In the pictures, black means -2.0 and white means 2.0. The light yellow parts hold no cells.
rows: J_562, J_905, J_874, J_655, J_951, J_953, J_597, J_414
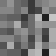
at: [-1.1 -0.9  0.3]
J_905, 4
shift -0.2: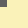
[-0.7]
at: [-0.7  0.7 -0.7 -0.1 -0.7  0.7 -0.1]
J_597, 0
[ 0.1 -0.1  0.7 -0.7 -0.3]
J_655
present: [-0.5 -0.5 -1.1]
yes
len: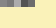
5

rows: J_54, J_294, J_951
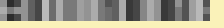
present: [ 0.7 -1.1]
yes
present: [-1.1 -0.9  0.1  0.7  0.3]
yes
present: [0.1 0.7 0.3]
yes
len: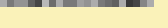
22
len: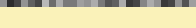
28
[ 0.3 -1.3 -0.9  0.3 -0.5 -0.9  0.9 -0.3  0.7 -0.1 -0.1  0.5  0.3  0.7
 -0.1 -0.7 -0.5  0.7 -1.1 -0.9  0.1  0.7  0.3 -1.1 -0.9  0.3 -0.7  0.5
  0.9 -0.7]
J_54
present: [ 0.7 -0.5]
no

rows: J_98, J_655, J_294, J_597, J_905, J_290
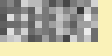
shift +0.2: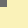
[-0.1]
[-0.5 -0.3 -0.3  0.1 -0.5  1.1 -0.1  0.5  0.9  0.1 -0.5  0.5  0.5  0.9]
J_597

